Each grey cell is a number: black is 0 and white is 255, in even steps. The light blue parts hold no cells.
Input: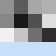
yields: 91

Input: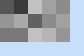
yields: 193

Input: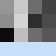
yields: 201

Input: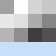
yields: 254

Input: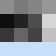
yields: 122

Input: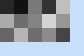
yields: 121

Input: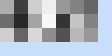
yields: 152
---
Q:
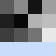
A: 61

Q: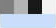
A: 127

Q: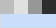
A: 189

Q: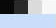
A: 8

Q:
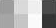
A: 165

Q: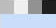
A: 188

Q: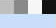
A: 191

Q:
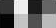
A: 5

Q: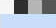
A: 245
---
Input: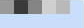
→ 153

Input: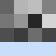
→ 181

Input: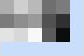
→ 216

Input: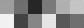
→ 196

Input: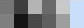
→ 158

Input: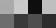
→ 170

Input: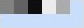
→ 130

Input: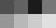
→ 184
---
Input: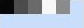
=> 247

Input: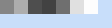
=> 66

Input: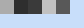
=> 193

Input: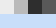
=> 89

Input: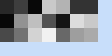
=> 201

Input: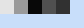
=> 80
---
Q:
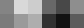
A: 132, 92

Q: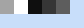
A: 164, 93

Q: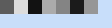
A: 92, 150

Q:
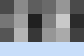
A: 74, 64

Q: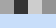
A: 165, 147

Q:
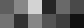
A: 94, 17

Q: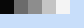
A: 7, 244

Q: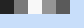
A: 35, 90

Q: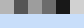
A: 181, 209

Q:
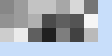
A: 135, 186
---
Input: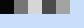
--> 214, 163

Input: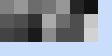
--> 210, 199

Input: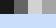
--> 210, 165

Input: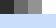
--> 253, 147

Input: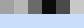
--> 200, 182

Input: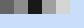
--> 213, 160

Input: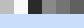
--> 249, 189

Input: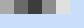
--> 224, 170

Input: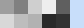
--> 238, 216
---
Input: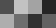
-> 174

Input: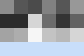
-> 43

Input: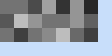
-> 87

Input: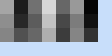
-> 142

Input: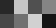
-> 71

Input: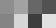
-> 132

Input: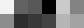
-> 141

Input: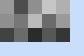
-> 143

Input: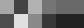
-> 78

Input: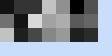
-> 113
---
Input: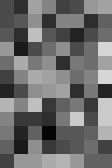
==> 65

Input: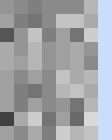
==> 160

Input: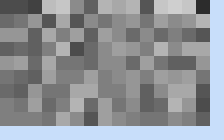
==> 127

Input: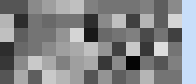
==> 85

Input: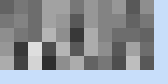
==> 172

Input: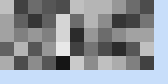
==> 172

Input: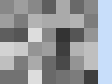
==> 114
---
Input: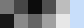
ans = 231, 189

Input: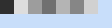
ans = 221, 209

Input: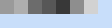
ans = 210, 174

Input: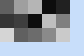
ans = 213, 202

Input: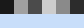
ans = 205, 160

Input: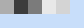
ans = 232, 212
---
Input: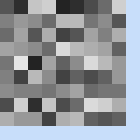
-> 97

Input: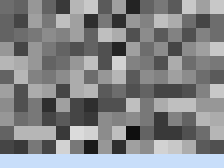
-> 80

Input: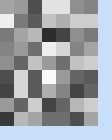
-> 164

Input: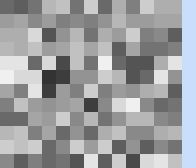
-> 193

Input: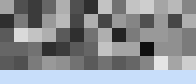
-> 206
